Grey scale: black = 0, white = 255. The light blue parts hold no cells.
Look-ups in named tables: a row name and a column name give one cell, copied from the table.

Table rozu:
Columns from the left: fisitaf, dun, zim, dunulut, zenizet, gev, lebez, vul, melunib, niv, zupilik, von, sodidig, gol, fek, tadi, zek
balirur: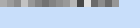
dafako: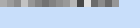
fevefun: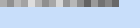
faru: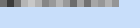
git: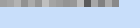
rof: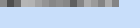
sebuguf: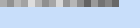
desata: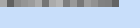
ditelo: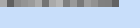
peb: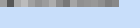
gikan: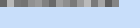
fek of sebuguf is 115
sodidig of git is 91
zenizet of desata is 156
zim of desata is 139
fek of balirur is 140
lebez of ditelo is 116
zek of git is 137
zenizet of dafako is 150
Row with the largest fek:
gikan

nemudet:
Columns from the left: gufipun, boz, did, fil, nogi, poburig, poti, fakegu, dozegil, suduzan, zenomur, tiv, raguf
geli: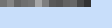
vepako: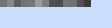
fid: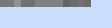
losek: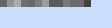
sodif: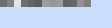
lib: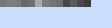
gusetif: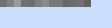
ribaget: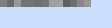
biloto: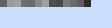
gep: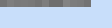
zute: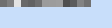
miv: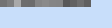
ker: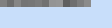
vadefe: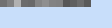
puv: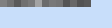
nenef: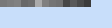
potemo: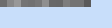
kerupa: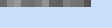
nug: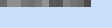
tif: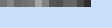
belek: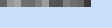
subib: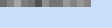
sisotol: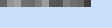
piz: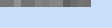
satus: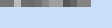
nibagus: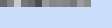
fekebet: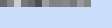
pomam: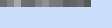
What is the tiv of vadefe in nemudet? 108
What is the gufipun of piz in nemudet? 120
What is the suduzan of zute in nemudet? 79
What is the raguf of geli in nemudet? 50
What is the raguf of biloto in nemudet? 43
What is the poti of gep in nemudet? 125
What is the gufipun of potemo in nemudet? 109
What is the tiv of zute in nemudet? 131
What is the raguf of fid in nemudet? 108
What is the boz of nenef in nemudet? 125
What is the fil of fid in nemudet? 114

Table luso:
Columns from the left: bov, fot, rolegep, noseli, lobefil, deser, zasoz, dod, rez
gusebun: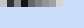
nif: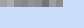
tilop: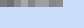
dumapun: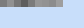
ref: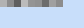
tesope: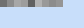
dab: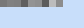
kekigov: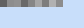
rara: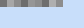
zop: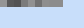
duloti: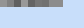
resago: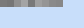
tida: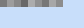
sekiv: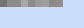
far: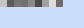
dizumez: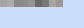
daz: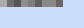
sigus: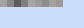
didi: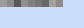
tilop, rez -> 140
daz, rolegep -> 86
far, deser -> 74
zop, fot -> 89
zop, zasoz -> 142
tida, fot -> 157
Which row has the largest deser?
tesope

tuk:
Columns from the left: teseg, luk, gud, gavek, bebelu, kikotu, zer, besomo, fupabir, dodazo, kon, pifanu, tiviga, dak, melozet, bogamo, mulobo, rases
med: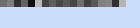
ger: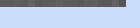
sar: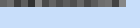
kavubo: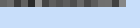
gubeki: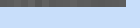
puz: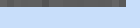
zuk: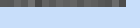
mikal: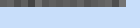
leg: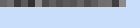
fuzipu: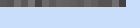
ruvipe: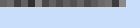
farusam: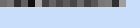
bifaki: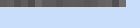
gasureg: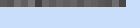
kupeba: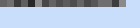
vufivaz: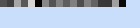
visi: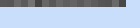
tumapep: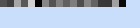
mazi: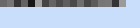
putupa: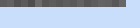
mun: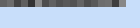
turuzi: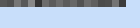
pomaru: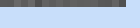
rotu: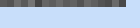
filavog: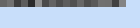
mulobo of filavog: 65
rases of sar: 134
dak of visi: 92
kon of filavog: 80
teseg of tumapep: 81
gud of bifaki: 82
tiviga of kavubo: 73
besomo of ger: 93
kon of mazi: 73
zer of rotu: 101
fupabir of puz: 96
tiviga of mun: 78
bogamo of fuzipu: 84
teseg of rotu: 91
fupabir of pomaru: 98
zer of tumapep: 135
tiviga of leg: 78
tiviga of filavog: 78
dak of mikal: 91
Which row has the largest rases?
med

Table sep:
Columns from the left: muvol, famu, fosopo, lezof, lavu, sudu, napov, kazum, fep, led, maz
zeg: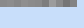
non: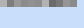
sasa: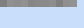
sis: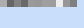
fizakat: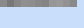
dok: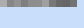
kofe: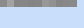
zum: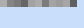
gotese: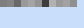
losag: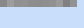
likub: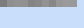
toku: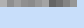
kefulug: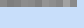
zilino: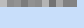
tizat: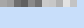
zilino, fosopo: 147
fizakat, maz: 137
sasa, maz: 146
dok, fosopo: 146
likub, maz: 153
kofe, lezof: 134
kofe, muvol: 139
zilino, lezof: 124
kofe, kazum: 145
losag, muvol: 137
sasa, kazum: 141
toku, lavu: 139
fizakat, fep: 153
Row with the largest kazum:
tizat

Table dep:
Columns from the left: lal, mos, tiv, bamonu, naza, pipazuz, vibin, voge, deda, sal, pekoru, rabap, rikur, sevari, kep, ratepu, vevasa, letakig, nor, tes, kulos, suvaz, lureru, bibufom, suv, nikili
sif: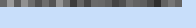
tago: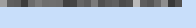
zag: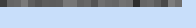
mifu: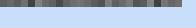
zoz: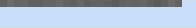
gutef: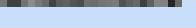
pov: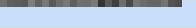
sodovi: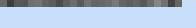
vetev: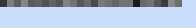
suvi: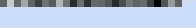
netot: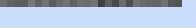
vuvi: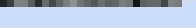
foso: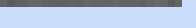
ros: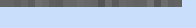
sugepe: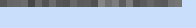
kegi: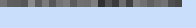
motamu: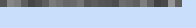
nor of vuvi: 116
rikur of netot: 108
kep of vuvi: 109
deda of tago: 109
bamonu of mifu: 111
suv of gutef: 38
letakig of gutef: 82
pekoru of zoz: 96
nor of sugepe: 124
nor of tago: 81
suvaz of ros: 113
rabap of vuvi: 115
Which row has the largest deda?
suvi

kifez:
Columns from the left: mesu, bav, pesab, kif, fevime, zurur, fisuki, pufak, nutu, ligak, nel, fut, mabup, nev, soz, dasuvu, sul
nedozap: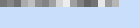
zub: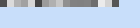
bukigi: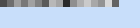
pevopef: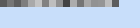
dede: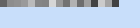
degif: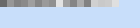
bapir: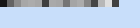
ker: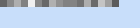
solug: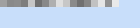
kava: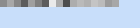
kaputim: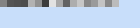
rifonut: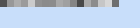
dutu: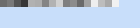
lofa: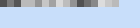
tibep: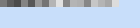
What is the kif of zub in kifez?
161
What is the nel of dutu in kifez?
140
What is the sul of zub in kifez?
85
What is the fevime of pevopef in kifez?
169
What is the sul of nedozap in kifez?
182
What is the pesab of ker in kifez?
174
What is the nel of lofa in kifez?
147
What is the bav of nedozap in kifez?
134
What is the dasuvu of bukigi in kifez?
216
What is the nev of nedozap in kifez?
114
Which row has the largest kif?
lofa

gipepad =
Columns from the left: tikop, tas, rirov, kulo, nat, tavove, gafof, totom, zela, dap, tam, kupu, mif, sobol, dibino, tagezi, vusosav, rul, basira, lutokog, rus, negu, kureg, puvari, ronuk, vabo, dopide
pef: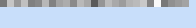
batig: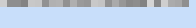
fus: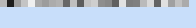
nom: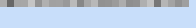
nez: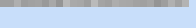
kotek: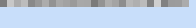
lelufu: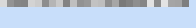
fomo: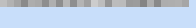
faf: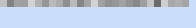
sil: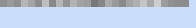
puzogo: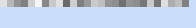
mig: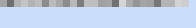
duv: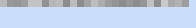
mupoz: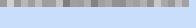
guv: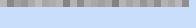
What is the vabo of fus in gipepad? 193
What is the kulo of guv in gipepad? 151
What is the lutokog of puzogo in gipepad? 141
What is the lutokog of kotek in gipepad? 175
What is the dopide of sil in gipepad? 140
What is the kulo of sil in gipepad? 182

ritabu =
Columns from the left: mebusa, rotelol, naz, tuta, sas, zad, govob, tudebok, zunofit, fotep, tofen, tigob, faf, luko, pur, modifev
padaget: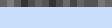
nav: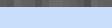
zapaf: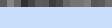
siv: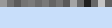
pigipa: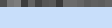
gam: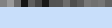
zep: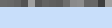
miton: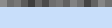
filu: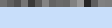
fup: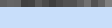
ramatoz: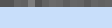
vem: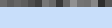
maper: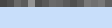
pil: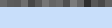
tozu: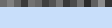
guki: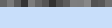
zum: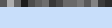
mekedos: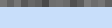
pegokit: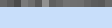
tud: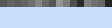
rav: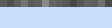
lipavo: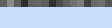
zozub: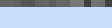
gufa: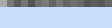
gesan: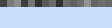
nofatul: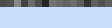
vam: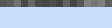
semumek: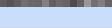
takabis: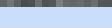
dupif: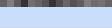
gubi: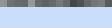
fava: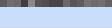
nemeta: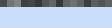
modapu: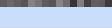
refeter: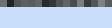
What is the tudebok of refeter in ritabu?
53
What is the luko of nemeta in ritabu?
94
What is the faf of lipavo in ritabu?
65
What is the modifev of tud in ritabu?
37
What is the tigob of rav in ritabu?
87
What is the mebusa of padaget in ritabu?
100
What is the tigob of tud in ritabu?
43
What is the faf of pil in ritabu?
47
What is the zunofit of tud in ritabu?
150
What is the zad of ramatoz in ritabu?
83
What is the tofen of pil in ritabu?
123

